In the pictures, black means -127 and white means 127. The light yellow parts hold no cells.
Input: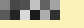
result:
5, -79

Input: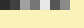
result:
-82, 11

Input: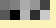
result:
-11, 73

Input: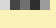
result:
87, 28

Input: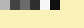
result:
54, -111

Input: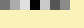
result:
-10, 12

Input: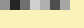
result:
17, 38

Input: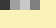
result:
-70, 0

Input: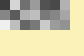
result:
-66, 18

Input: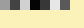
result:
29, -38
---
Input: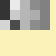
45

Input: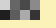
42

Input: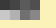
-15

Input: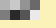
-42

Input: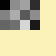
-38

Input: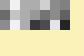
12

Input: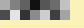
-64

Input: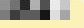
94

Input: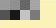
67
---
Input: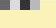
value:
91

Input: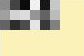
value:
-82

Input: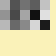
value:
-22

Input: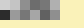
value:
26

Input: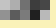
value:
-35

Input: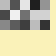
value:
-35
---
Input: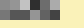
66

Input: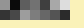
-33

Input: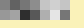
-9

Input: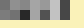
7

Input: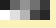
19

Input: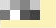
4
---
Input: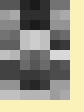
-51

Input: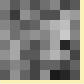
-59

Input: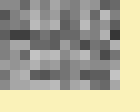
29

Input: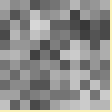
10

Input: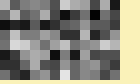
-47

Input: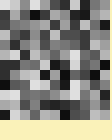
-92

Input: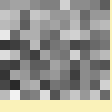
35
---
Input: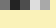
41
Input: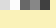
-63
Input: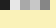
6
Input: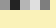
-1
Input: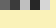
86
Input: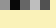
-46
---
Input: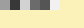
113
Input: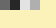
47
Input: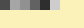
77
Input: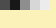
108
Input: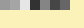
-25
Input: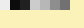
-14
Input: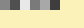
-65
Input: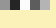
52
